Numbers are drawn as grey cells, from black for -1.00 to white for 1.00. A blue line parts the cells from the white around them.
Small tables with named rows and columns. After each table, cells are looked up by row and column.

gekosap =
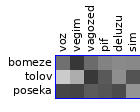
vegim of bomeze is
-0.57
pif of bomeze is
0.02
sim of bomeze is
0.07
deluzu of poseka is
-0.41
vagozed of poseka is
-0.29
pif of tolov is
-0.30
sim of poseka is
0.16
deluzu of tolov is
0.11
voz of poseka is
-0.45
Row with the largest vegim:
tolov

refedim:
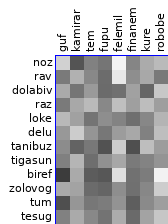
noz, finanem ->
0.04
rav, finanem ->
0.11
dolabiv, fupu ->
-0.16
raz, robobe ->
0.24
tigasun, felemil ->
0.31
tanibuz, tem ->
-0.06
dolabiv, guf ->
0.33
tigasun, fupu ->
0.14
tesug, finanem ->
-0.17
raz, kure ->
0.48
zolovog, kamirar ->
0.28
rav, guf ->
-0.04
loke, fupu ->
0.11
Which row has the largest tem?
raz

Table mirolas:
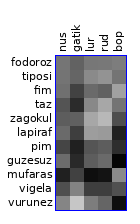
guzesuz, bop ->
-0.96
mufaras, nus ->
-0.75
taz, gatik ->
-0.66
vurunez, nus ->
0.04
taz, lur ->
0.07
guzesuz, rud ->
-0.17
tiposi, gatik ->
-0.21
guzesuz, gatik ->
-0.68
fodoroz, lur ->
-0.07
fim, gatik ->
-0.48
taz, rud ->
0.31
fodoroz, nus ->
-0.08
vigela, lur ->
-0.51
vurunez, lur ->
-0.02
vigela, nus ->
-0.38
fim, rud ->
-0.24

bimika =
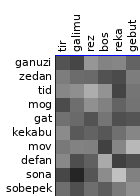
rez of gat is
-0.35
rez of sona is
-0.33
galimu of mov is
0.02
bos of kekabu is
-0.32
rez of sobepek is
-0.14
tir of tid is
0.06
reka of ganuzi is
0.05
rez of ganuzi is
0.18
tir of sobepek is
-0.14
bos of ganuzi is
0.03
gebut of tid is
-0.08
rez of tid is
0.36

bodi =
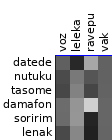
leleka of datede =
-0.69
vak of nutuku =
-0.23
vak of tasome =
-0.22
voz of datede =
-0.25
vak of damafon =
-0.20
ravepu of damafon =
0.63
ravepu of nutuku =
-0.33
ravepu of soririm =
-0.72
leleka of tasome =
0.02
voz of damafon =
-0.15
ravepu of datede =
0.31
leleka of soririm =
0.18
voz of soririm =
-0.16
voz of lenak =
-0.43
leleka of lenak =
0.06
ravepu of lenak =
-0.74
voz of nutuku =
-0.41

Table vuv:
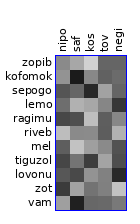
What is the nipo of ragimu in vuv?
-0.44
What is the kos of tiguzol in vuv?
-0.52
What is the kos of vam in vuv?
-0.19
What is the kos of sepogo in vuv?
-0.69
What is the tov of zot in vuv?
0.00
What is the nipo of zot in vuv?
-0.54
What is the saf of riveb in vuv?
0.08
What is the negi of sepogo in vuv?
-0.21
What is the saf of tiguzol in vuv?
-0.09
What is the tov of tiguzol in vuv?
0.29
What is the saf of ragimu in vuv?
-0.38
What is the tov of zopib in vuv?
-0.21
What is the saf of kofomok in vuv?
-0.79
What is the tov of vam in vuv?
-0.18
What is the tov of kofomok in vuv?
-0.24
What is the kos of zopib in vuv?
0.64
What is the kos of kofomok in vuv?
0.07
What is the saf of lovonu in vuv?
-0.43
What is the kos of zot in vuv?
-0.10
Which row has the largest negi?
zot

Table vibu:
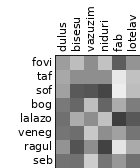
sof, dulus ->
0.26
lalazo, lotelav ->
-0.31
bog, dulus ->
-0.05
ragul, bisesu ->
-0.35
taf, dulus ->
0.32
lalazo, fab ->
-0.51
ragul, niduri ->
-0.48
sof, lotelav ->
0.48
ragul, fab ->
0.79
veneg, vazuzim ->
0.57
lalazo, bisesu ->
0.35
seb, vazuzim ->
0.61
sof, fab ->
0.86

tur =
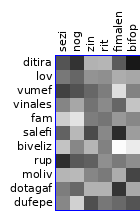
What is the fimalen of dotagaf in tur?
-0.59
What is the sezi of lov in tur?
-0.06
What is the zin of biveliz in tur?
0.42
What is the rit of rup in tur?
0.12
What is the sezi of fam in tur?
0.61
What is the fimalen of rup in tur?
-0.04
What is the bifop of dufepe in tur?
-0.34
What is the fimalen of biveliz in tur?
0.98
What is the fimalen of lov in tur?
0.36
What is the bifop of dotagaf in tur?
0.32
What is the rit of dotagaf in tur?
0.40
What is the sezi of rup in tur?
-0.64
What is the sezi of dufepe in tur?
0.06
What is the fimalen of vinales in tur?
-0.20
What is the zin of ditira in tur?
0.40
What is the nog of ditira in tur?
-0.60
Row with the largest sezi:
fam

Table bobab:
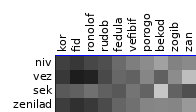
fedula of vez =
-0.19
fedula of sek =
-0.31
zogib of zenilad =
0.04
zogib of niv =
0.02
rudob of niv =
-0.38
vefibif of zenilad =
-0.12

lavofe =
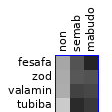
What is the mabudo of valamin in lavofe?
-0.44
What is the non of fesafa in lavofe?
0.30
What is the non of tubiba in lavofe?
0.59
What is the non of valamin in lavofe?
0.36
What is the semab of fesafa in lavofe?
-0.35
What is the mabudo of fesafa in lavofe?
-0.71
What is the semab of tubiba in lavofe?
-0.67
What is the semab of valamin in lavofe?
-0.48
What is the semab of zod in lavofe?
-0.32
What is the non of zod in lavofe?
0.34
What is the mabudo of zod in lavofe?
-0.36
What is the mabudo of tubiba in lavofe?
-0.55

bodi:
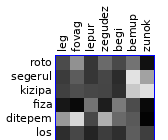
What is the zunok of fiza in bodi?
-0.93
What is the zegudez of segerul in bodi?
-0.45
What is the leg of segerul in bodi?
-0.54
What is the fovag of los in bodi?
-0.44
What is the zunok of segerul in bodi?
0.27
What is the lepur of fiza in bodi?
-0.10
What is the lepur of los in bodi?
-0.72
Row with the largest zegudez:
ditepem

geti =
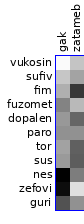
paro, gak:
0.14
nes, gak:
-0.99
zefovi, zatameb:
0.75
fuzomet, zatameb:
0.45
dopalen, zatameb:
-0.21
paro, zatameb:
0.14
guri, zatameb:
0.14
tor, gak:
0.27
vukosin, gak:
0.96
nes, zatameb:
-0.02
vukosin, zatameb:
0.54
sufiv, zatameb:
0.28

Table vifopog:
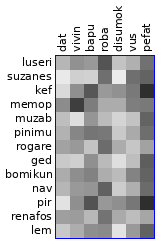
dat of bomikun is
0.35
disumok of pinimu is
0.58
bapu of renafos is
0.44
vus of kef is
-0.05
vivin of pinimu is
0.05
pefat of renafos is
0.30
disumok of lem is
0.77
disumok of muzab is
0.66
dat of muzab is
0.49
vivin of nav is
0.20
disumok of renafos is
0.33
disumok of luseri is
0.53
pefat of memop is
-0.05
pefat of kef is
-0.64
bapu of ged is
0.13
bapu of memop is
-0.02
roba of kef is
0.20
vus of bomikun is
0.03
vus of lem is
0.20
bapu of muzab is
0.17

